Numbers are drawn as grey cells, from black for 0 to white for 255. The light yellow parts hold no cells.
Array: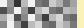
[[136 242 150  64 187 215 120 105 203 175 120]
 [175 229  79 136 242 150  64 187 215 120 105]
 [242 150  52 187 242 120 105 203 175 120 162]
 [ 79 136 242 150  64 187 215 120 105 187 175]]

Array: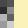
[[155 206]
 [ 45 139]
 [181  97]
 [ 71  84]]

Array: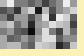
[[184 238 125 125  96 125  66 110 141 238 154]
 [169 197 110 154  40 154 169 222 197 184  66]
 [169 184 184 125  96 209 197 184  40  81 197]
 [125 154  96  81  11 141 222 125  66 184 110]
 [ 81 110  52 169 209  24 184  81 141 169 209]
 [169  96 110 154 110 169 222 222  96 141 141]
 [125  66 154 154  81 141 222  52 238 209  96]]

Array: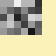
[[167 199 136  62 152  92]
 [ 76 183  34  92 212 199]
 [167 167 239 183 183  50]
 [152 120 104 167  22 104]
 [152 104  76 136  76  62]]

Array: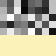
[[191 252 141 167 236 112 207  35]
 [179 236 167 141 252  67 222  19]
 [179  98 236   7  82  51  35 191]
 [141  82 207  19  98 112  51 191]
 [ 98  35 112 125  51 207  82 222]]

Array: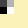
[[  3 252]
 [ 66 180]]

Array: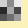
[[ 41 169  71]
 [210 139 234]
 [ 85 113 155]]
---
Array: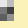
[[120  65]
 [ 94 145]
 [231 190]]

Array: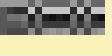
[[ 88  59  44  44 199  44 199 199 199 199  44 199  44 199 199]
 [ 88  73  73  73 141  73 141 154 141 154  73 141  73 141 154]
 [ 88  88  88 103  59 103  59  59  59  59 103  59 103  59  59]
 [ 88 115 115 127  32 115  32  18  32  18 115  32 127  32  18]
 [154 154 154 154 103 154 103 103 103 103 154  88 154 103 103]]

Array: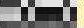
[[ 61  61  61 228  61 212 228 228 228  61 228]
 [ 73  87  87 115  73 100 100 115 100  73 115]
 [172 172 187  18 187  18  18  18  18 187  33]
 [199 199 212  45 199  33  33  45  33 199  45]]

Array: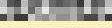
[[186  88  73 186 117 104 186 104  88 104 117  58 186  88 104 186]
 [ 73 158  58  58 200 158 144 173 144 144 173 117  73  73 158  58]
 [216 173 130 200 104 173 230 158 158 158 173 130 216 130 173 216]]

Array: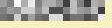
[[115 103 205 103 158 115 103 219 219  78 115 115  78 103 235]
 [158 129 251 174 235 129 174 174 145  63 189 129  63 174 158]
 [129 158 145 205 205 145 189  78  78 129 189 158 145 189  63]]

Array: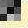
[[133   9  77]
 [108  93  22]
 [ 38 188 148]]
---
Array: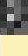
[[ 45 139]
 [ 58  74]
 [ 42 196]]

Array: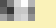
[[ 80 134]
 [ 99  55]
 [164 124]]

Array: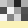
[[199 166]
 [ 76 244]
 [245 133]]

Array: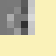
[[120 121]
 [120 119]
 [120 172]]

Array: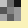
[[193 105]
 [ 85 131]
 [166  95]]

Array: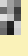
[[212 158]
 [108 154]
 [226 195]]

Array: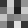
[[ 55 208]
 [115 192]
 [195 126]]

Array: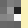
[[104 126]
 [111 154]
 [133 138]]

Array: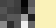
[[68 74]
 [84 64]
 [71 88]]
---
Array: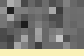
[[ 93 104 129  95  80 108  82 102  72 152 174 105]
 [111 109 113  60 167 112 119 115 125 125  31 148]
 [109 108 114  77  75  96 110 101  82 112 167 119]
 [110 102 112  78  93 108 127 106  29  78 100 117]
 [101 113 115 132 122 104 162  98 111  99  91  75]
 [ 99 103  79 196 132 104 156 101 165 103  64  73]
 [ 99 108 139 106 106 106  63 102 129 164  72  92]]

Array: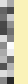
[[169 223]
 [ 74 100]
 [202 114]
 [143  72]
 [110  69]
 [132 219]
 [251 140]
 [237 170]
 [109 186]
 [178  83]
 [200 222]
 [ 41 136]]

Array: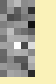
[[146 139 187 164 103]
 [ 48 135  93 148 104]
 [128 118  86  76 159]
 [ 19 155 152 140 127]
 [ 91 109 126 190 147]
 [142 170 171 175 116]
 [220  73 254 159 162]
 [135 171 175 165 104]
 [184  92  92 134 100]
 [167  79 140 141 152]
 [ 41 146 158 165 112]]

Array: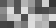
[[ 53 207  86 153 179  82 136  89]
 [ 89  74  70 127 222  85 220 141]
 [221 172 202 219  77 205 198 123]
 [ 68 185 174 221 121 147  64  67]]

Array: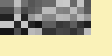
[[ 85 196 105 201 198 106 106  96  85 112 191 112 112]
 [ 91 134 186 128 132 186 186 105  91  73 139  72  72]
 [152 186 135 180 183 134 135 181 150  34 196  33  33]
 [ 31  52  93  63  56  94  94  19  36 197  39 199 199]
 [186  73  50  68  71  51  51 175 185  25  77  21  21]]

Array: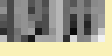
[[143 137  95 129  86 109 182 161  77 112  85 146 141  73 120]
 [145 146 115 129 125 107 182 161  92 112  62 146 147  73 145]
 [153 135  60 129  51 109 182 161  77 112 112 146 138  73  95]
 [153 135  36 129  40 109 182 161  77  74 134 146 138  73  80]
 [202 135  51 129   9 109 182 145  77  24 158 146 113  73  45]
 [242 198 134 131 214  45 182 161 162 164  23  74 120  76 188]]
